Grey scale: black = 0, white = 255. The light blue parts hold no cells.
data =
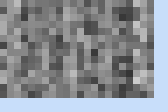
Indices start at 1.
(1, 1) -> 136
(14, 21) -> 79
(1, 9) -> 108
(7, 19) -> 117
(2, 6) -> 91
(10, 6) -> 115
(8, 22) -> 118
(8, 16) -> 154
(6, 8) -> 105
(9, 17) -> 85
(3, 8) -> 142
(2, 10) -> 164
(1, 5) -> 134
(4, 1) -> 171
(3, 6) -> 116
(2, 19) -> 70
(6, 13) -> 158
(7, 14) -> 129
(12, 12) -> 101
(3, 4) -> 63
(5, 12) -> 168
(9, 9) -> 85
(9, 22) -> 115
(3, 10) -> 173
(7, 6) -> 109
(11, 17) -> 93
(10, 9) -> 78
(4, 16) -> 149
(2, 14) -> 145
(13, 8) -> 153
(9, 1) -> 118
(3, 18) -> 56
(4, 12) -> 113
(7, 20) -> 117
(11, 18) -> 73
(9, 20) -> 157
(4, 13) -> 73
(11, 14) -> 122
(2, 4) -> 75

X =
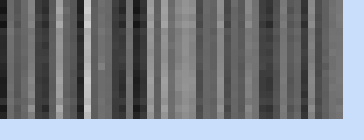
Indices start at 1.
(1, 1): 29
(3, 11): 87
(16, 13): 200
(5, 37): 115
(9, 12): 50
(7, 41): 117
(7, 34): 103
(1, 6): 60
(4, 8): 89
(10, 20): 40
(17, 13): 187
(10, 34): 101
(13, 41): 119
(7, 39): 68
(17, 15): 111
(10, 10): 99
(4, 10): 102
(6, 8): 93
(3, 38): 66
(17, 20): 37
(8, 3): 92
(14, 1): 30
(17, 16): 105
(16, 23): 94
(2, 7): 45
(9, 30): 104
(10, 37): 115
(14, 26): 128
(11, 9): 156
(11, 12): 48
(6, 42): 89
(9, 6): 66
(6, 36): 122
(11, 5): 127
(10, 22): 150
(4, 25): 113
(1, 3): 86
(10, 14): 94
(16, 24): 159

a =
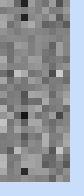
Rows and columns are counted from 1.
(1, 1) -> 165
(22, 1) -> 123
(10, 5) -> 146
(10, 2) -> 130
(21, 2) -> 126
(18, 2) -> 117
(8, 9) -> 157
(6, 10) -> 134
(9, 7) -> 113
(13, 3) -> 116
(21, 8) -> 123
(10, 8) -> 111
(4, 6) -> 141
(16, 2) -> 112
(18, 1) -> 195
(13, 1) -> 122
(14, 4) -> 83
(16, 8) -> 121
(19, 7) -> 142
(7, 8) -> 100
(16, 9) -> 129
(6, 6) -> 142
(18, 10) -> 132
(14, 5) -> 166
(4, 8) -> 107
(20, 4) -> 89
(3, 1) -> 162
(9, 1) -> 169
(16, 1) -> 175
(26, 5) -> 136
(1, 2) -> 158
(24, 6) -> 156
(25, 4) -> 42
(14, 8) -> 107
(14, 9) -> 140
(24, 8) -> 107

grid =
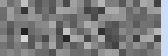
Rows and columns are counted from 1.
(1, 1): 154
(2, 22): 153
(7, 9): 90
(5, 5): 108
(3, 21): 104
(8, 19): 118
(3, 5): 152
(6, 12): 160
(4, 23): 95
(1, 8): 90
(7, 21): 127
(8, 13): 116
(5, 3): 127
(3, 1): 108
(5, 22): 146
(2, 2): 157
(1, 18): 89
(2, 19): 107
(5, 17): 90
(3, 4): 137
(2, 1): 110
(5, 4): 35
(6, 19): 134
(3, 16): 143
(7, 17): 66
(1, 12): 140
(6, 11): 171
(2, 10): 161
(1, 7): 108
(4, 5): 111
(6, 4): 214
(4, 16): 94

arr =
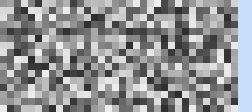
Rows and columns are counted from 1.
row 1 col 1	153
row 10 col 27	117
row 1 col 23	237
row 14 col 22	222
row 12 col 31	89
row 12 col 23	124
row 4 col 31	197
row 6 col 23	146
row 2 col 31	220
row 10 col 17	78
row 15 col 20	56
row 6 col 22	165
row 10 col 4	106
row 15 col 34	57
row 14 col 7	153
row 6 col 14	167
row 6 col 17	190
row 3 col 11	138
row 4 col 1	144
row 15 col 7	134
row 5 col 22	101
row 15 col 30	214
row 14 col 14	149
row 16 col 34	231
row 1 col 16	204
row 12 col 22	54
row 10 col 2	108
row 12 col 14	129
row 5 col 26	97
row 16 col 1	234
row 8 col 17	146
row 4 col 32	167
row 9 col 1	105
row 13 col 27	135
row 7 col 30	64
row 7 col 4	79
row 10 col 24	207
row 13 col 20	222
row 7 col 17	166

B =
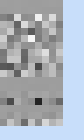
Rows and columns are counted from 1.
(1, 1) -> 159
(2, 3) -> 159
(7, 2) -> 139
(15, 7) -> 153
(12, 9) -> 157
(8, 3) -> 187
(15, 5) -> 143
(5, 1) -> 169
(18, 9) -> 196
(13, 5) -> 156
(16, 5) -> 157
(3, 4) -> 141
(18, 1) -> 143
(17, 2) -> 149
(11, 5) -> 183
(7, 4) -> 146
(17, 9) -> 162
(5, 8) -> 197
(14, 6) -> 161
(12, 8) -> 157
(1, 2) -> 158
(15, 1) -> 129
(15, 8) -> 139
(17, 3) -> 164
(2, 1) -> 157
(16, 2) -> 157
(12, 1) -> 158
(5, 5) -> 90
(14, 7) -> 165
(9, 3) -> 197
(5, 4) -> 134
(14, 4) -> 150
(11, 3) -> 97
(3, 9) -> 155
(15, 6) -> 35

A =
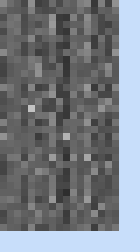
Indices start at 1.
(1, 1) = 137
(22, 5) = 102
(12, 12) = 97
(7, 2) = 108
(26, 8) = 118
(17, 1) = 74
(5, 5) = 97
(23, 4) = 70
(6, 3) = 97
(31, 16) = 91
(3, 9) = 59
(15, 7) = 79
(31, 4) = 96
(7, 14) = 62
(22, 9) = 81
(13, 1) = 129
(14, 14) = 104
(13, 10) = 89
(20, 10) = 179
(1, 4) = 72
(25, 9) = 87
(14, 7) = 114
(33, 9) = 81
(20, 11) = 97
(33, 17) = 116
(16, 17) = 116
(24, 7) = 96
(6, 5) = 134
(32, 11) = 102
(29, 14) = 68
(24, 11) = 98
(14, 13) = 128
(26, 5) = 109
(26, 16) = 75
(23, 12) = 89
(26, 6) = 97
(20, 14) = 68
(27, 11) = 106
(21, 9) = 74
